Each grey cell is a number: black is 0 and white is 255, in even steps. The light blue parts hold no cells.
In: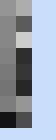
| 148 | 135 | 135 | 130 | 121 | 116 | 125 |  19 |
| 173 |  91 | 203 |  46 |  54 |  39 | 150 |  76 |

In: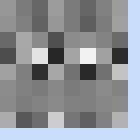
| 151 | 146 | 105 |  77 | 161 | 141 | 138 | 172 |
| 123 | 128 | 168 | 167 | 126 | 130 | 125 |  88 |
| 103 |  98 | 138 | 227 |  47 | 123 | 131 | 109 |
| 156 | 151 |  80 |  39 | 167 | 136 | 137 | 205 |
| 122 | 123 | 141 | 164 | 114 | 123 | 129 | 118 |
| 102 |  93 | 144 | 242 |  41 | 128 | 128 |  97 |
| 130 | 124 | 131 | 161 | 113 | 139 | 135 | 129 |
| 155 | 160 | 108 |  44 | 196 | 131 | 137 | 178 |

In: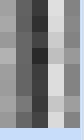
| 161 | 169 | 154 | 179 | 158 | 156 | 162 | 152 |
|  99 |  96 | 104 | 102 | 100 | 101 | 120 | 103 |
|  58 |  49 |  68 |  41 |  61 |  64 |  57 |  67 |
| 222 | 217 | 203 | 190 | 221 | 220 | 197 | 217 |
| 131 | 135 | 130 | 153 | 131 | 130 | 159 | 130 |

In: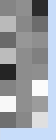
| 133 | 185 | 105 | 187 |  36 | 130 | 248 | 111 |
| 143 | 136 | 151 | 140 | 140 | 143 | 142 | 135 |
|  43 | 108 | 144 | 127 | 143 | 250 | 155 | 224 |

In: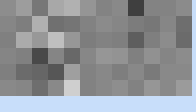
| 141 | 134 | 128 | 133 | 127 | 137 |
| 157 | 126 | 171 | 128 | 107 | 134 |
| 119 | 176 | 152 |  73 | 102 | 110 |
| 168 | 112 | 191 | 133 |  86 | 137 |
| 177 | 117 | 151 | 104 | 159 | 207 |
| 149 | 130 | 125 | 135 | 130 | 130 |
| 131 | 139 | 130 | 150 | 136 | 136 |
| 137 | 134 | 127 | 147 | 126 | 142 |
|  63 | 124 |  94 | 128 | 136 | 130 |
| 131 | 119 | 127 | 145 | 122 | 150 |
| 131 | 134 | 140 | 133 | 137 | 137 |
| 139 | 110 | 107 | 140 | 137 | 155 |

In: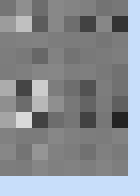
| 117 | 156 | 127 | 125 | 124 | 172 | 143 | 165 | 129 | 135 | 125 |
| 143 | 192 | 129 | 121 | 127 |  69 | 108 | 217 | 123 | 116 | 124 |
| 109 |  92 | 130 | 103 | 134 | 204 | 184 |  66 | 123 | 149 | 134 |
| 136 | 136 | 125 | 130 | 135 | 125 | 143 | 109 | 135 | 129 | 128 |
| 132 | 110 | 124 | 115 | 126 | 110 | 120 | 118 | 128 | 125 | 130 |
| 128 |  66 | 124 | 121 | 127 |  82 | 100 |  66 | 125 | 113 | 126 |
| 115 | 135 | 118 | 123 | 121 | 125 | 123 | 119 | 124 | 128 | 132 |
| 119 |  51 | 124 | 126 | 113 | 113 |  95 |  35 | 130 | 122 | 126 |
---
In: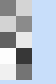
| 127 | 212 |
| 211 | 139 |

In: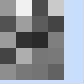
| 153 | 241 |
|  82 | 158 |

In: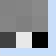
| 131 | 132 |
| 133 | 128 |

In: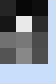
|  37 |   7 |
|  22 | 233 |

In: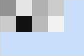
| 146 | 229 |
| 203 |  17 |

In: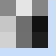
| 136 | 229 |
| 198 | 110 |

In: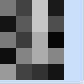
| 121 |  66 |
|  22 |  91 |

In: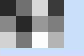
|  39 | 113 |
| 136 |  38 |

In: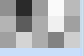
| 143 |  41 |
| 179 |  92 |
